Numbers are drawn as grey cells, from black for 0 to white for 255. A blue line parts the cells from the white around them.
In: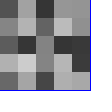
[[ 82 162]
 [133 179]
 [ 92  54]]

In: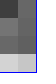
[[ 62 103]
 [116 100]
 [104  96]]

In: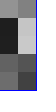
[[147 129]
 [ 30 197]
 [ 31 201]]

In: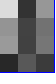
[[220  51]
 [148  66]
 [154  65]]

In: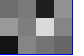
[[110 122]
 [153 126]
 [ 20 133]]

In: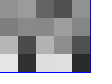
[[146 155]
 [126 137]
 [182  75]]
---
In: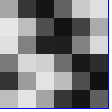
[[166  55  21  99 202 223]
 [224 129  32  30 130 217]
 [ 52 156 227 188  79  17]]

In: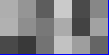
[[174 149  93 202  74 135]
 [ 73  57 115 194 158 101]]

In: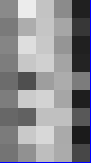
[[138 236 195 139  32]
 [133 222 200 149  32]
 [108  79 158 172 124]
 [103  97 192 192  88]
 [116 145 190 171  71]]

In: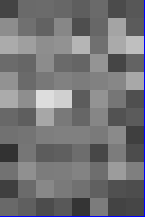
[[ 68 106 107 103  94 106  75  87]
 [171 159 142 146 181 112 170 191]
 [146 106 120 129 124 129 135 168]
 [104  94 167 121 102 134  82  91]
 [ 50 118  92  95 109  71 124  76]
 [ 63 107 136 122 113  96  80  77]]

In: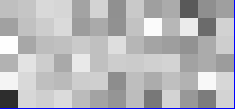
[[191 197 217 214 163 211 144 201 159 171  89 143 159]
 [254 167 189 192 202 192 222 182 164 158 146 171 206]
 [244 217 191 186 205 207 141 190 172 191 178 248 215]]

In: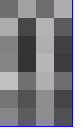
[[109 161 109 174]
 [130  52 175  65]
 [193 112 175 109]
 [134  93 142  81]]

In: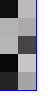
[[ 15 187]
 [182  69]
 [ 37 165]]

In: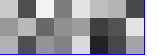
[[203  78 243 124 226 190 180  72]
 [177  79 148 130 217  34  71 165]]
